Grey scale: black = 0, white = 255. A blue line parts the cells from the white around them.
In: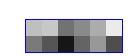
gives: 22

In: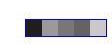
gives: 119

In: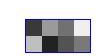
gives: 83

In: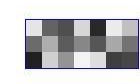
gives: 148

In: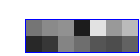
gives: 132

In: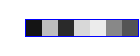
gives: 42

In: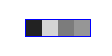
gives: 124

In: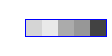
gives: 171
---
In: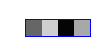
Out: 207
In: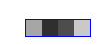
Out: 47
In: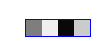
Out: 239
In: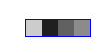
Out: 31
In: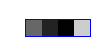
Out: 35
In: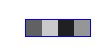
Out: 201
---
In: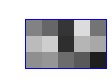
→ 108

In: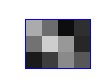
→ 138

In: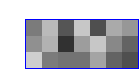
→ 115

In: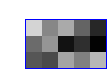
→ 164

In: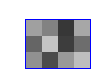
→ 153

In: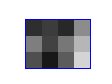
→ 92
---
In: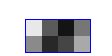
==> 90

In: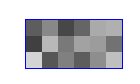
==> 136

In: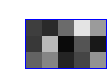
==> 42

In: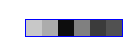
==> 172

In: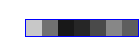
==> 113

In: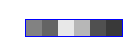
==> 100

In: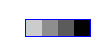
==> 142

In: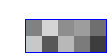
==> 213

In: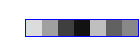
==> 160

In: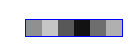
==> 198
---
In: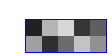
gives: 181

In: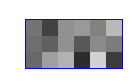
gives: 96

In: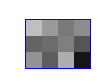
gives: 108

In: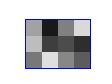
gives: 62

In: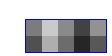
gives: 202

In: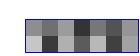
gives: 112

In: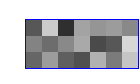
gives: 109

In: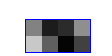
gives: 28

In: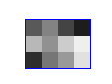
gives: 145

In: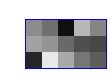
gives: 148
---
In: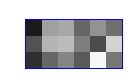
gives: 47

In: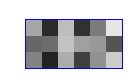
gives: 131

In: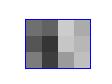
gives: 124

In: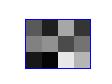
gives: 24

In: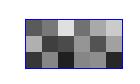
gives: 55

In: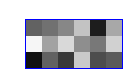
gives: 17

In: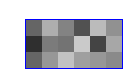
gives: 101

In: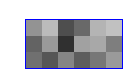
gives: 112

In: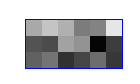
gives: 97

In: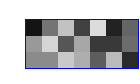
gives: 139
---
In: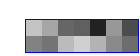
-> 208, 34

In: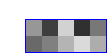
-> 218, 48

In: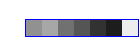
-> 237, 29

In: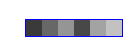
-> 194, 58

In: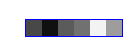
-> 243, 16

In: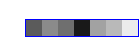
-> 236, 25

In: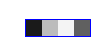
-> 244, 26
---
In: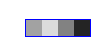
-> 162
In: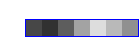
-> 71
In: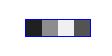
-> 32
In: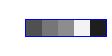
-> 80
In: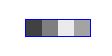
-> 65
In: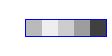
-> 186
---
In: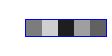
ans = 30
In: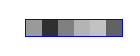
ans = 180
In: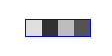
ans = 49
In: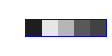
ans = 182
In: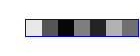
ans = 36
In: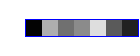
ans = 222
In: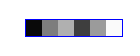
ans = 62
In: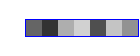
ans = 79
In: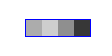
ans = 206
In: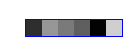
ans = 95
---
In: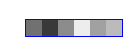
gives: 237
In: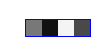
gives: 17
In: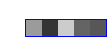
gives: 204
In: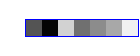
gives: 140
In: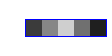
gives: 207
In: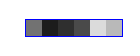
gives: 74
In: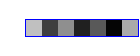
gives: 89
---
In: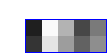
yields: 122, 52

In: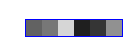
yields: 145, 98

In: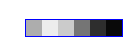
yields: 9, 173

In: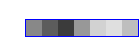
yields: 190, 136

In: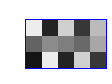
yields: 187, 21

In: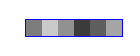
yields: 165, 125
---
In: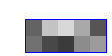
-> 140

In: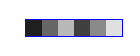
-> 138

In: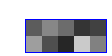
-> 202

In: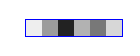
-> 120

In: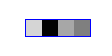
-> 167

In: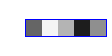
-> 29
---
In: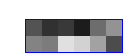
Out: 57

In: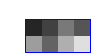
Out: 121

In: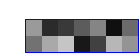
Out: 57

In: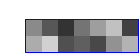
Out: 51

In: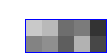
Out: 110

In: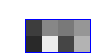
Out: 121

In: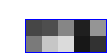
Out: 134

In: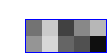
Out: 65
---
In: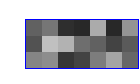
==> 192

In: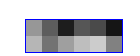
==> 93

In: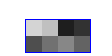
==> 192

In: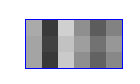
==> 65

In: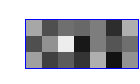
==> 146

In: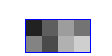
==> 94

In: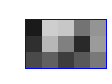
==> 183

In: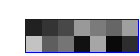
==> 52

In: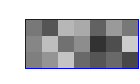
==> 190

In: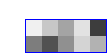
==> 199
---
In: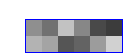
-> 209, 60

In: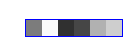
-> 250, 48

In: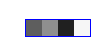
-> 246, 32

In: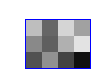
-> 227, 16

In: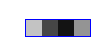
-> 195, 19

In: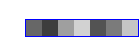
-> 210, 61

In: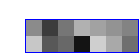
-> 207, 20

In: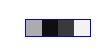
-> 242, 15

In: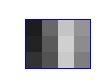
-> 208, 29
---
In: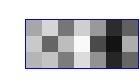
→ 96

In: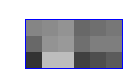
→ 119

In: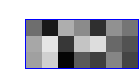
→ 117

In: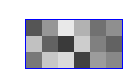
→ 143

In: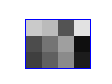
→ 226

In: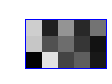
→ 115

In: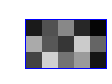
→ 5
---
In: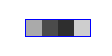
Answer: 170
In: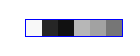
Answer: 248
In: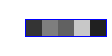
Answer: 52
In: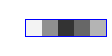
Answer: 243
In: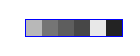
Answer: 184
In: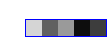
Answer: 213
